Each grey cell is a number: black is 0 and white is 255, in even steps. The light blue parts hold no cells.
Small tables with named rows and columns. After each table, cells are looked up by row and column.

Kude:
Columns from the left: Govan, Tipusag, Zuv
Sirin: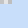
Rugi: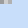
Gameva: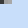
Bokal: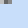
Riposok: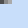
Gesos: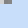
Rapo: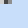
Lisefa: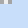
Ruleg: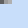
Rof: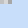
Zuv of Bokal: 138
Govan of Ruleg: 96
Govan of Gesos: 211
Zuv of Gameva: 168
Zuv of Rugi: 177
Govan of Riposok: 78
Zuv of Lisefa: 164
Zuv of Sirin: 190
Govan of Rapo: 209
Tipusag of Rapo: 71
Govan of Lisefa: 169
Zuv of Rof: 167
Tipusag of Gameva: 161
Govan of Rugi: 156
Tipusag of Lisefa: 239

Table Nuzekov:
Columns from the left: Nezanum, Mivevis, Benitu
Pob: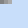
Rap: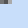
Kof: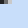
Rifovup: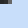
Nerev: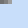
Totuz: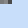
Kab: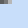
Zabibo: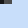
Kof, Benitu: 201
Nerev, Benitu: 159
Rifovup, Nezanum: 40
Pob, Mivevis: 153
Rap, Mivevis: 84
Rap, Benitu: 170
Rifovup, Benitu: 103
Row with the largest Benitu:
Kof

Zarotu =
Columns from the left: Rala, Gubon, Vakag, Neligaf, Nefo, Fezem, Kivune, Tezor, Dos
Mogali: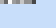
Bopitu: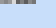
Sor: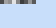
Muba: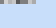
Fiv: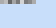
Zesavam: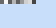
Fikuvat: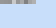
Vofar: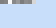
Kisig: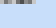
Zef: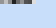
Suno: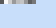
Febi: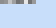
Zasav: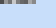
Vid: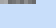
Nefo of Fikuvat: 151
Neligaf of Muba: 198
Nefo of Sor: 133
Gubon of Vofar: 133
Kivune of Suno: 151
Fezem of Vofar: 124
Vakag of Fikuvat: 146
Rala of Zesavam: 105
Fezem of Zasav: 104
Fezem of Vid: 111
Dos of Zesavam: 69
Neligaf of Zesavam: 180
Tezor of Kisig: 118
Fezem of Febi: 126
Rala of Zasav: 79

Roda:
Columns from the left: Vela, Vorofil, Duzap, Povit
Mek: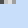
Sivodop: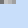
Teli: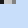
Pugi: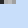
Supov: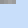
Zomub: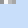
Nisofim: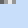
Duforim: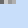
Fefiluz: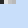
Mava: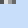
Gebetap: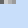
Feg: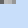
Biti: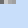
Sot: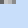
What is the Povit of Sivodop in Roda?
160
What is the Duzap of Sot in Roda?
183
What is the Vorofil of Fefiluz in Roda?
226
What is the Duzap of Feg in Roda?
183
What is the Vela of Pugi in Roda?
41
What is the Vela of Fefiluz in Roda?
40
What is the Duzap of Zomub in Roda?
186
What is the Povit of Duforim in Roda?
176
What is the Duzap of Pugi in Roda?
187
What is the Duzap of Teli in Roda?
198
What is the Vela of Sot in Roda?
102
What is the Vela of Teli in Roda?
25
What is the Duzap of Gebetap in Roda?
177
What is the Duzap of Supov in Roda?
163
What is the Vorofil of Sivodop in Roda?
197
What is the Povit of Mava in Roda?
105
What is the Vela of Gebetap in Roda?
102
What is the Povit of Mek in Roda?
159
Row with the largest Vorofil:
Zomub

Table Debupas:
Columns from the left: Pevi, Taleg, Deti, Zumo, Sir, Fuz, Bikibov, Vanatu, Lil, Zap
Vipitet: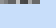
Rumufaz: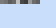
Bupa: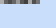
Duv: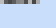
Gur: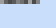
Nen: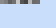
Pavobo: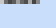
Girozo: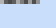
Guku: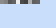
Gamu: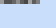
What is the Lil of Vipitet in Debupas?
105
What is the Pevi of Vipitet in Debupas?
144
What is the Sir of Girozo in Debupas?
170
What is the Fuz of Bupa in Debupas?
88
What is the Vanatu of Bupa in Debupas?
169
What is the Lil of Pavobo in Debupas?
68
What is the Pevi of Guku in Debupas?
139
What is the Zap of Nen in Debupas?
110
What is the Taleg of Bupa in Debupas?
99
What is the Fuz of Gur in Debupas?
111
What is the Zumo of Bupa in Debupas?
102
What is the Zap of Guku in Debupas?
100
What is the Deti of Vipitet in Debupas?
98
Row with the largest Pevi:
Pavobo

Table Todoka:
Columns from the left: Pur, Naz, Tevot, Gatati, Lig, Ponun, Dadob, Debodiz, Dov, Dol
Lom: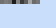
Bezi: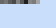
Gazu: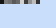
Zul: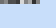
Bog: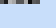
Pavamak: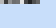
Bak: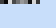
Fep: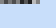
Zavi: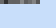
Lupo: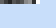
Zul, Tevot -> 77
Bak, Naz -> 8
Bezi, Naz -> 117
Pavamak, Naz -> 59
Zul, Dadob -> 131
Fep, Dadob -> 87
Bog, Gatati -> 166
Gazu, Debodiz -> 146
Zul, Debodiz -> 168
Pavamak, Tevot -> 145
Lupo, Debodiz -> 151
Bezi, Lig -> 130
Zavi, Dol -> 87
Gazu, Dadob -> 63
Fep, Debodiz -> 32
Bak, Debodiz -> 18
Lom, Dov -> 106
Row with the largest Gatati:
Bog

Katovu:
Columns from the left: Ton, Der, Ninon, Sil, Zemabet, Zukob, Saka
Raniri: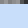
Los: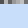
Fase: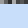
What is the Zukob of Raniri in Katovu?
84
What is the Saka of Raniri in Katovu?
50
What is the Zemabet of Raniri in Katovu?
150
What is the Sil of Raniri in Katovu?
141
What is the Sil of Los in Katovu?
152
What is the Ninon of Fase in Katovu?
45
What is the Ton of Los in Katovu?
81
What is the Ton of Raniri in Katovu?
134
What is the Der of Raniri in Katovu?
152
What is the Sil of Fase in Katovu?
168
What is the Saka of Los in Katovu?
114
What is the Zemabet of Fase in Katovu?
68
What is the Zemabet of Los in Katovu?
173
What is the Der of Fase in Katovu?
96
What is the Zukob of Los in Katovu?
193
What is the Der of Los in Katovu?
183
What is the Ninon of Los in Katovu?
100
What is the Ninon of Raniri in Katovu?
128
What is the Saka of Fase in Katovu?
59
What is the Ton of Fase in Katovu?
155

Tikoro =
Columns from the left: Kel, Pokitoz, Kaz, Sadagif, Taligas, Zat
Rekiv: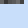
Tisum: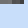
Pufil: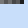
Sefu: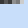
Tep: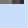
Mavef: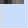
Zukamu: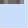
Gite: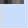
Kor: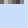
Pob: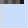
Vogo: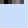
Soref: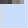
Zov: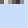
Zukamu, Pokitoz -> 134
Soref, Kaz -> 66
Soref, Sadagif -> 126
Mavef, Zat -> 108
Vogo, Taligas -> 131
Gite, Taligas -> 120
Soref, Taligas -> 118
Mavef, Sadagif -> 111
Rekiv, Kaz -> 82
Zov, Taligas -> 57
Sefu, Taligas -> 122
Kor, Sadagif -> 97
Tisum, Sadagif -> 81
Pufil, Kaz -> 110
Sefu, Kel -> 55
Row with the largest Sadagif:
Sefu

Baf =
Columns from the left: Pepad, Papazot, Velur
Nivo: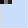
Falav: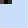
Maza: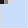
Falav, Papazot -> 3
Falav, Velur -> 43
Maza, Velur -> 217
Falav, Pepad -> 75
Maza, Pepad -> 24
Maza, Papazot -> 138
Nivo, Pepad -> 9
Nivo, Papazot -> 119
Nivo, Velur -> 32

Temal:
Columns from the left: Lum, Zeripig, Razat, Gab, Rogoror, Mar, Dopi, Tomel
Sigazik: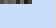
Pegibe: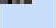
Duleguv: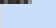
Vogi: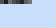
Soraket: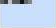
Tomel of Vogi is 118
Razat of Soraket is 194
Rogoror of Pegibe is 65
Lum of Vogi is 79
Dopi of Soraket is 101
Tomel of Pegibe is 52
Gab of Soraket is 89
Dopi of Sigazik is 29
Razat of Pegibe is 5
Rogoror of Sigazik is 43
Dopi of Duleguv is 53
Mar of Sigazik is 106

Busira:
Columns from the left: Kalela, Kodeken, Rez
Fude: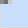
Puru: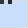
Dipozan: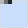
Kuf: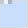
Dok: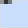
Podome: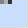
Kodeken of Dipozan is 108
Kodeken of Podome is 178
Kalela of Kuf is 200
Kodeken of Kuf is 243
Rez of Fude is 204
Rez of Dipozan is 37
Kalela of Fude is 141

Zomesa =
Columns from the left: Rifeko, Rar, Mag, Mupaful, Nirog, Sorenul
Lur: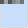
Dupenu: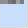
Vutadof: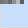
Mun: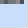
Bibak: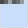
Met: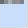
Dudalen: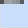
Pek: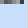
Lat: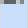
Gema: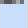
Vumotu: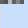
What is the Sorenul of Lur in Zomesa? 116
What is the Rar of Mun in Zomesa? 92
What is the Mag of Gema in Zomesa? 85
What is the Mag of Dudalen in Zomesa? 164
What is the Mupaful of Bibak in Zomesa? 92
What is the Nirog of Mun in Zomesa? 140
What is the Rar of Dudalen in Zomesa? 160
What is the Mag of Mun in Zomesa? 116

